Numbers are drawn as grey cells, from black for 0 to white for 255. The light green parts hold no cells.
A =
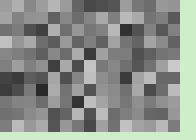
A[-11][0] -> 157
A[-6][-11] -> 63
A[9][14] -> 151
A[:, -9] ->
[100, 108, 150, 99, 171, 76, 132, 159, 51, 182, 119]
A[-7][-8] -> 59
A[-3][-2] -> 144
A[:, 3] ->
[157, 148, 64, 110, 95, 144, 84, 41, 109, 148, 170]
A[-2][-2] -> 99
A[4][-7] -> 160
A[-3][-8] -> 190
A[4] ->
[135, 126, 115, 95, 136, 108, 171, 59, 160, 125, 125, 80, 96, 116, 121]
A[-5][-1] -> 104
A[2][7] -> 119
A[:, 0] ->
[157, 163, 113, 192, 135, 128, 67, 60, 119, 112, 125]
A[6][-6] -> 129
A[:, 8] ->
[78, 168, 129, 97, 160, 121, 141, 147, 164, 188, 160]
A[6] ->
[67, 59, 93, 84, 166, 79, 132, 191, 141, 129, 59, 163, 187, 104, 104]
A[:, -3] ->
[109, 116, 130, 163, 96, 114, 187, 75, 123, 102, 154]
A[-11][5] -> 155
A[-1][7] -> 73
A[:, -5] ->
[157, 185, 48, 116, 125, 112, 59, 113, 119, 126, 193]
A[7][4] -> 171
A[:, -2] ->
[152, 127, 87, 138, 116, 160, 104, 108, 144, 99, 184]
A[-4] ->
[60, 76, 121, 41, 171, 114, 159, 83, 147, 138, 113, 168, 75, 108, 187]
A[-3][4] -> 156
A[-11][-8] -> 72
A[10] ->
[125, 186, 152, 170, 85, 151, 119, 73, 160, 113, 193, 162, 154, 184, 124]
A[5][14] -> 201
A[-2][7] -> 81

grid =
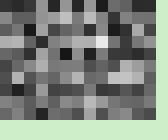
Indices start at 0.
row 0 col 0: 51
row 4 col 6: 142
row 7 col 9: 62
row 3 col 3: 45
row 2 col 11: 169
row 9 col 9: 126
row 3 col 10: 59
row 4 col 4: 114
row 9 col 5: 103
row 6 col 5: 139
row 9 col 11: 89
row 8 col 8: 153
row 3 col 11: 119
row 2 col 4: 71
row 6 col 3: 117
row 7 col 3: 154
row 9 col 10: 137
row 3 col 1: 179
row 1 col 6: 122
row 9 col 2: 90
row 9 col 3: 36
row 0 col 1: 42
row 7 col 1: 33
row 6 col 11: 178
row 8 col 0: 130
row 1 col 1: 95
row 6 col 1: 178
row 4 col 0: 103
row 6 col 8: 111
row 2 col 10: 50
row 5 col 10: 177
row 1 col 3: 147
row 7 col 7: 122

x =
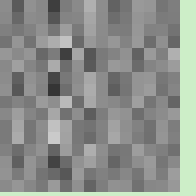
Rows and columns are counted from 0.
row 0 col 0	140
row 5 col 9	153
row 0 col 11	153
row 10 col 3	141
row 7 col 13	115
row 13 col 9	101
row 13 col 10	121
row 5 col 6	144
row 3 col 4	173
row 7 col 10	117
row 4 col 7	86
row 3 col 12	109
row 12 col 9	116
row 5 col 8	124
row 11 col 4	202
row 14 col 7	118
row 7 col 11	148
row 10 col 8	130
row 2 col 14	115
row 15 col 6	144
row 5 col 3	119
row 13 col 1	96
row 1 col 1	104
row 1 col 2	140
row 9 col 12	132
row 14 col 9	121
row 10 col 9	162
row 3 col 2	115
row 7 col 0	144
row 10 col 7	115
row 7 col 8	140
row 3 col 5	194
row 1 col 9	109
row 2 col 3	145
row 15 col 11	113
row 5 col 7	89
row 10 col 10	143
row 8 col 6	109
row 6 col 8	140

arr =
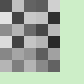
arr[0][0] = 77
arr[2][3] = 71
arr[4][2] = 148
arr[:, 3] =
[93, 194, 71, 180, 94, 137]
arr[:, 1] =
[192, 69, 180, 66, 165, 127]
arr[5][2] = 180
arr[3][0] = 219

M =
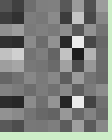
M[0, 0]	84
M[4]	[193, 208, 115, 126, 100, 194, 28, 179, 108]
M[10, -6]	119
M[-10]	[61, 49, 125, 120, 139, 60, 197, 73, 135]
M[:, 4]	[128, 139, 122, 146, 100, 106, 136, 113, 148, 99, 126]
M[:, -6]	[127, 120, 128, 108, 126, 117, 122, 124, 112, 104, 119]
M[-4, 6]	95
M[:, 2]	[110, 125, 122, 139, 115, 120, 136, 109, 140, 116, 120]
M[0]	[84, 64, 110, 127, 128, 88, 155, 81, 156]
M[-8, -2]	71
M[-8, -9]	49
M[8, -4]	37
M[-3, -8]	39
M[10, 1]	77
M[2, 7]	147
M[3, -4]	40
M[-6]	[158, 166, 120, 117, 106, 161, 76, 152, 107]
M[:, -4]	[88, 60, 141, 40, 194, 161, 93, 137, 37, 152, 92]

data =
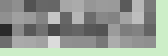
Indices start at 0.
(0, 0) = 133
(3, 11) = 146
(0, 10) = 90
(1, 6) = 182
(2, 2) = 89
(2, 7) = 87
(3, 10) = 153
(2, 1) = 137
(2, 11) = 130
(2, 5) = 96
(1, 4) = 197
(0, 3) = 103
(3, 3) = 162
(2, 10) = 125
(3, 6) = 142
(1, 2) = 154

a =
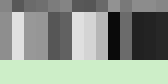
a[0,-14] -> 133
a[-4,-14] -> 142
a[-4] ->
[142, 224, 152, 150, 86, 97, 223, 212, 182, 10, 107, 33, 35, 39]
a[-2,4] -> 86
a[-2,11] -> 33
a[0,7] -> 86
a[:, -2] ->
[140, 35, 35, 35, 35]
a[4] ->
[142, 224, 152, 150, 86, 97, 223, 212, 182, 10, 107, 33, 35, 39]
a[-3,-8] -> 223
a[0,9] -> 146
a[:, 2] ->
[107, 152, 152, 152, 152]
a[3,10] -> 107
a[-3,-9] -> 97
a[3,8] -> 182
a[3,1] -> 224
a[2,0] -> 142

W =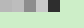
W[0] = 184
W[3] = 201
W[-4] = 189

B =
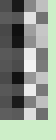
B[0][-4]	78
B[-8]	[72, 15, 158, 198]
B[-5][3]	122
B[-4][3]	196
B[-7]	[76, 21, 142, 194]
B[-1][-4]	94
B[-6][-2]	233
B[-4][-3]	18
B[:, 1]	[25, 86, 15, 21, 82, 75, 18, 78, 26, 90]
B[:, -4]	[78, 92, 72, 76, 89, 85, 74, 88, 80, 94]
